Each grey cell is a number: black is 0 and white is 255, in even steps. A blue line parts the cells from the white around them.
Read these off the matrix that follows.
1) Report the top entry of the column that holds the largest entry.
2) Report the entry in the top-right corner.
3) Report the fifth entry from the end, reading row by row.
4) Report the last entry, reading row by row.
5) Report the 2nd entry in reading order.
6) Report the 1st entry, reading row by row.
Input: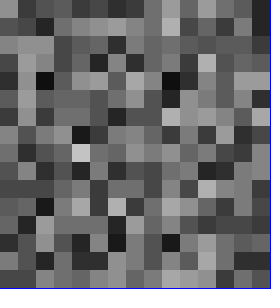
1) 59
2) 37
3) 155
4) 82
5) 59
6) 144

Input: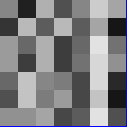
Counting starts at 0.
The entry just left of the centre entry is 176
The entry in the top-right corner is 165
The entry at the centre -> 61
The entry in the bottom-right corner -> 80
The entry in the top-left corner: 134
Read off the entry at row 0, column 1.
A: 32
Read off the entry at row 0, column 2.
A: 176
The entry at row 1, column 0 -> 52
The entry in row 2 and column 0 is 155
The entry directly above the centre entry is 61

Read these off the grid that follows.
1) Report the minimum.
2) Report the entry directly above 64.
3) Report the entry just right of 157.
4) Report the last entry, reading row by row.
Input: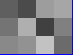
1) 64
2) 157
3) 166
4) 107

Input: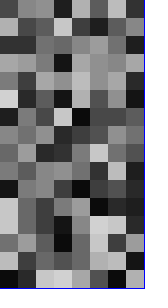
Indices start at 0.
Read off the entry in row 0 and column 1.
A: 135
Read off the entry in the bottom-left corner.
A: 11
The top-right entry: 50
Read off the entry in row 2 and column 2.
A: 113
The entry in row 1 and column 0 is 177
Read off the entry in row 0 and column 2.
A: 144
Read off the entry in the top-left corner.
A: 72
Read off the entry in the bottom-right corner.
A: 177
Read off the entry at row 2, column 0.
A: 50
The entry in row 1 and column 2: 92

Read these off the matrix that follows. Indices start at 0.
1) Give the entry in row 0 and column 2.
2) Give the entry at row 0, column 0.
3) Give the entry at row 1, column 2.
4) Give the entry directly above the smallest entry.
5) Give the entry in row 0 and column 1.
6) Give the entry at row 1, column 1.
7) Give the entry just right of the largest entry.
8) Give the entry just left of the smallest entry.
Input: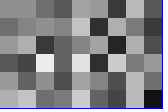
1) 111
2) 144
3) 144
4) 111
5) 144
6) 132
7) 99
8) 186

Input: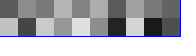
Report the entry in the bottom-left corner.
193
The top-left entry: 90
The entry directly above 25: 121
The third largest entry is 202
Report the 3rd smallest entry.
69
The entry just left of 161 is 90

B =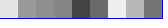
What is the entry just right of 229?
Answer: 153
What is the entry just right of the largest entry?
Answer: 184
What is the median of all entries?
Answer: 143

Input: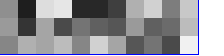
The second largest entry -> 230
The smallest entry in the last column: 188
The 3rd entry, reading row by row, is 221
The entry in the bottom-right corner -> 241
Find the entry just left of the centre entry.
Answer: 116
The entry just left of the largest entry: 74
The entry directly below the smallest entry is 52
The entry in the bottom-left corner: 134
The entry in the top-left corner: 143
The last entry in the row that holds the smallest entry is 200

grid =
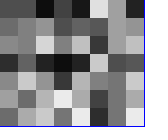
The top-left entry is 78
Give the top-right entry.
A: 34
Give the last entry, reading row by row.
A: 235
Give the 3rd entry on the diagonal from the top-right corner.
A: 56
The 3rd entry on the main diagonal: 214
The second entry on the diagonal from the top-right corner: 160
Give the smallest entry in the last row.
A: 45
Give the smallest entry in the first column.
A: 45
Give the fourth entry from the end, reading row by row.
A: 235
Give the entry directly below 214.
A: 34
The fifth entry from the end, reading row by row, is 117
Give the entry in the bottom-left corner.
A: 108
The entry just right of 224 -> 160
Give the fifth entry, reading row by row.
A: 23

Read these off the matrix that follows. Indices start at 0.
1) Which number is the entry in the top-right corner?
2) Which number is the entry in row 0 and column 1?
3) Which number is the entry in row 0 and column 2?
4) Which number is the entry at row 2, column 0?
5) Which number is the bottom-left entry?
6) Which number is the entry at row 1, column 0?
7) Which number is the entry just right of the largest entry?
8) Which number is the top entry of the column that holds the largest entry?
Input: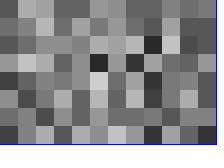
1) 121
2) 172
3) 161
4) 87
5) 65
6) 110
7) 110
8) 151

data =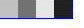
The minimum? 32
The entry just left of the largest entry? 114
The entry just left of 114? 192

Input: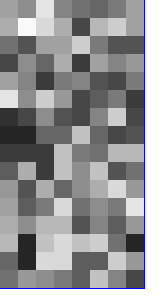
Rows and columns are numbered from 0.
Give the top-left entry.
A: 161
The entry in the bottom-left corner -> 113
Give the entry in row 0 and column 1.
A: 141
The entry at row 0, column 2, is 228
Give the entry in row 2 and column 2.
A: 161
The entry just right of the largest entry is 217
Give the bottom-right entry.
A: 71
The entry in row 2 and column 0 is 113
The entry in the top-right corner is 161
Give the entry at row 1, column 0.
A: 173
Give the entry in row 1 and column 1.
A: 249
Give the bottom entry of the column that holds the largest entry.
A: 152
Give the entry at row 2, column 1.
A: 83

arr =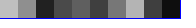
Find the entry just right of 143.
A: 33
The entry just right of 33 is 74
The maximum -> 191
